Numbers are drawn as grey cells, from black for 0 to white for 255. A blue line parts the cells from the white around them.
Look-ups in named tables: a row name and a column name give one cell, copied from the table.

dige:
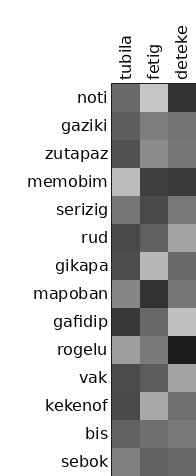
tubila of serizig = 119
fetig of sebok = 97
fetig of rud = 96
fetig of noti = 198
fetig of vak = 92
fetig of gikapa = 184
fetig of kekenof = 168

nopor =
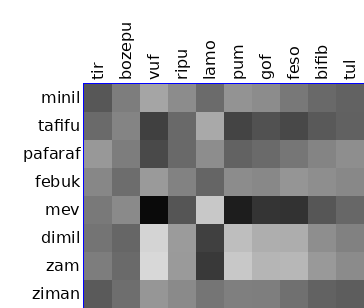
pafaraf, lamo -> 141
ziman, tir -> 90
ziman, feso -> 112
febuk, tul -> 136
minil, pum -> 147
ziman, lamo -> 117
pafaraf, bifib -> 132
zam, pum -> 200
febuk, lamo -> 101
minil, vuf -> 165
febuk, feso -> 149

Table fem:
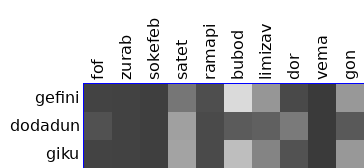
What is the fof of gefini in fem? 67
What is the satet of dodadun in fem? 160
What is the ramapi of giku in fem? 74
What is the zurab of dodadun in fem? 66
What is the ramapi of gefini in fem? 78
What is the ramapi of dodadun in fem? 74
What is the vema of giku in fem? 58
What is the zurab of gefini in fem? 66
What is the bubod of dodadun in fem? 91

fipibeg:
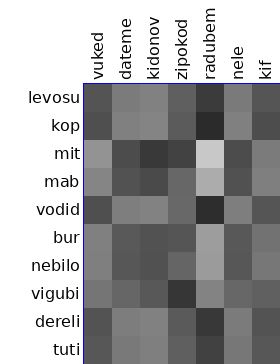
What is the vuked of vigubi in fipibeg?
117
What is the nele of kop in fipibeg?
128
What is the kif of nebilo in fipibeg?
119
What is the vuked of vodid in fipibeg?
79
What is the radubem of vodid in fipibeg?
45
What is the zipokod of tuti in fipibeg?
95
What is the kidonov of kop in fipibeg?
132
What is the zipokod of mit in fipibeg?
66
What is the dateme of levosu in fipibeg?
123
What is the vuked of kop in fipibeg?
79
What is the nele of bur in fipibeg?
88
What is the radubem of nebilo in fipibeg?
155
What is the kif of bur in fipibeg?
114
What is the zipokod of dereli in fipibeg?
90
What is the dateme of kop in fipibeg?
128
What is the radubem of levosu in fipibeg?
59
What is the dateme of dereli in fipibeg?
125
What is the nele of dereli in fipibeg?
123
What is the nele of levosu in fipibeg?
122
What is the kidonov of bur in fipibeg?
82

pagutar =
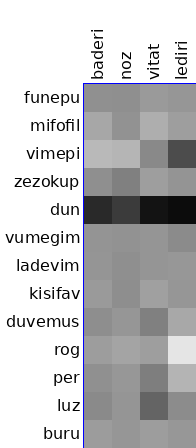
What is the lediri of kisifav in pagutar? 150
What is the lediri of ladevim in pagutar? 151
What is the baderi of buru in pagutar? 156
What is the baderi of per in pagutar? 144
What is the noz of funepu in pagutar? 143
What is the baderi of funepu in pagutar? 144
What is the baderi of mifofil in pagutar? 167
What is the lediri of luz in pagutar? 140
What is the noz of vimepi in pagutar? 181
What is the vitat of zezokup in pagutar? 158
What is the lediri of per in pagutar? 180
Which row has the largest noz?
vimepi

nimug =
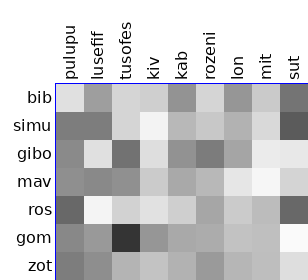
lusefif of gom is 153
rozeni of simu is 200
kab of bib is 147
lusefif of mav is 137
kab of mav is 169
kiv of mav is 203
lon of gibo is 165
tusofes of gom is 52
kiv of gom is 150
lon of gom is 194
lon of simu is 178
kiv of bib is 207
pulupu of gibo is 138
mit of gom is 191
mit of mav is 246
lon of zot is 182
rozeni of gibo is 124
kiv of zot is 195

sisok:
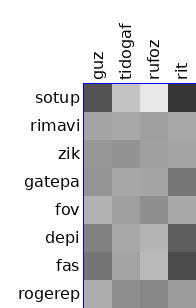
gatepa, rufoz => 164
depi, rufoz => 180
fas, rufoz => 185
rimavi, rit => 168
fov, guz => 177
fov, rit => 168
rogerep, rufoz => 135
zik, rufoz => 160
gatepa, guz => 148
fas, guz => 117
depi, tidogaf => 167
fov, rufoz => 142
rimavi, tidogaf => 168
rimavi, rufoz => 159
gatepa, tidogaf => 166
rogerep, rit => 155
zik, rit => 163
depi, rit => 95
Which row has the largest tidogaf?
sotup

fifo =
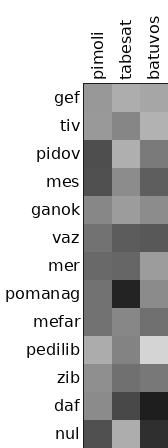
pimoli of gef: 152
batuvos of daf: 30
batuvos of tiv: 178
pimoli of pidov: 78
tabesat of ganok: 156
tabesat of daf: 72
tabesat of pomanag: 35
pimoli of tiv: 153
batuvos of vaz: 88
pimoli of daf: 139
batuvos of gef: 166
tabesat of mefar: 135
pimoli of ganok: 135
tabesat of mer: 102
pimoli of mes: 80
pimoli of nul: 80
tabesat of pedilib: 131
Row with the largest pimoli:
pedilib

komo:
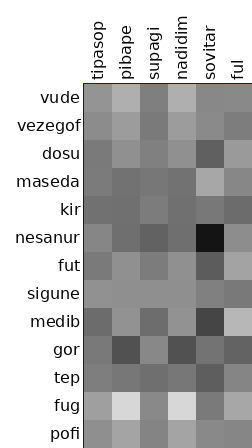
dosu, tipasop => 122
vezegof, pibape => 156
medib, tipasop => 108
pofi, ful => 134
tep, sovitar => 94
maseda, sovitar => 167
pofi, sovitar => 137
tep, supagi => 111
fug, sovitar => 122
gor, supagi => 136
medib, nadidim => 146
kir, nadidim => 112
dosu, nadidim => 144

